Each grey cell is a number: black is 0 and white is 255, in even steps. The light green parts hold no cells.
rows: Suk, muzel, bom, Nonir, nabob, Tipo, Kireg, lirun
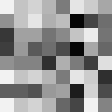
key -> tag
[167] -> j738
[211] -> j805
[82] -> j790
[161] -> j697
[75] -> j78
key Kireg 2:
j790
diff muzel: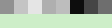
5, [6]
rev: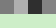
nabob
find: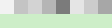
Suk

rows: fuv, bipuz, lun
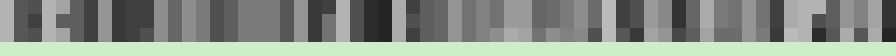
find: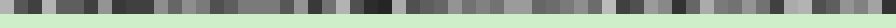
bipuz
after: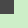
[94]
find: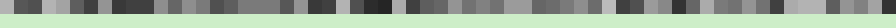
fuv
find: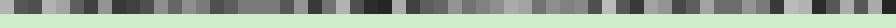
lun
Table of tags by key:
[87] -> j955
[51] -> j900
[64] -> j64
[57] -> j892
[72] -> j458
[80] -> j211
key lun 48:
j458

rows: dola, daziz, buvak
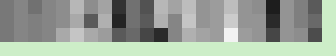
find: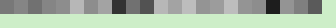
dola

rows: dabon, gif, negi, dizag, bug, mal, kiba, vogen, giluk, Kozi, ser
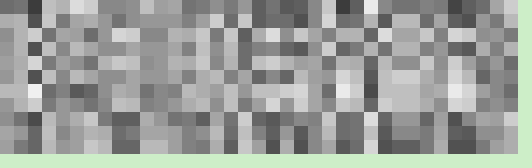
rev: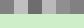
Kozi
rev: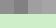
Kozi
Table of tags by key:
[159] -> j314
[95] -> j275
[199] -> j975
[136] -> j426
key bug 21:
j314

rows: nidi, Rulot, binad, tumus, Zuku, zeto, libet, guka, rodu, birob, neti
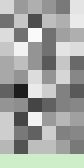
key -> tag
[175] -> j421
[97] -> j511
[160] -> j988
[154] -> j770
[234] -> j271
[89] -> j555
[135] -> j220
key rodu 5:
j988
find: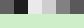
libet
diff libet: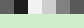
2, [234]
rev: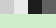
libet
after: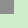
[69]
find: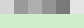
nidi

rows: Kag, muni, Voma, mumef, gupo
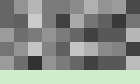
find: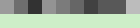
gupo
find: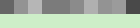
Kag

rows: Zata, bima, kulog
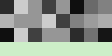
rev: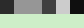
kulog
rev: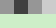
Zata
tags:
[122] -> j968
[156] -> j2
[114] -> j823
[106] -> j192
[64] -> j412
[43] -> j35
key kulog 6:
j823

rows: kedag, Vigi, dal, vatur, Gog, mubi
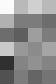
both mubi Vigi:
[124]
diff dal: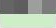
0, [109]
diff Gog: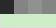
0, [48]
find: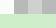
kedag

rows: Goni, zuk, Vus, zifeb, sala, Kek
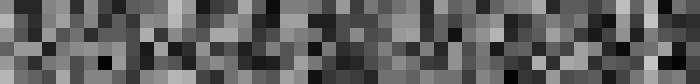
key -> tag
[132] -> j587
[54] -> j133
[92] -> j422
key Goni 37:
j587
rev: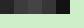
Kek
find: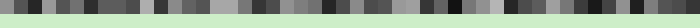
Vus
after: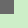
[113]

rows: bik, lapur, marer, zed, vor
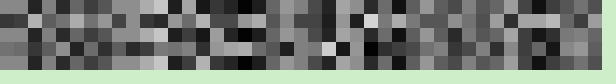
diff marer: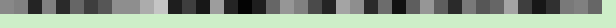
1, [136]
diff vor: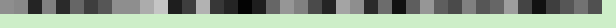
0, [136]
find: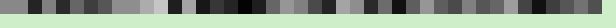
bik
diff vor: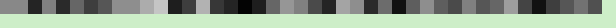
30, [150]
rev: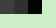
zed

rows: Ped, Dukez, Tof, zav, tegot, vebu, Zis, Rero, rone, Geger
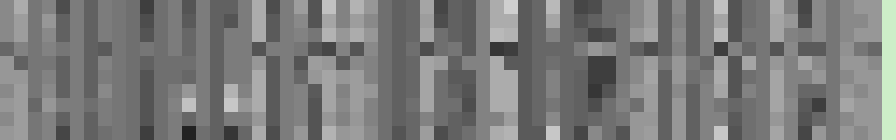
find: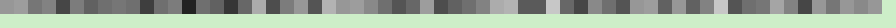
Geger
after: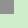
[118]
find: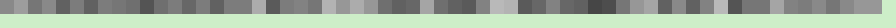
Tof

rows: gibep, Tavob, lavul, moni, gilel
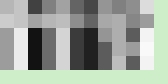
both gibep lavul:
[149]
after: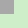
[174]

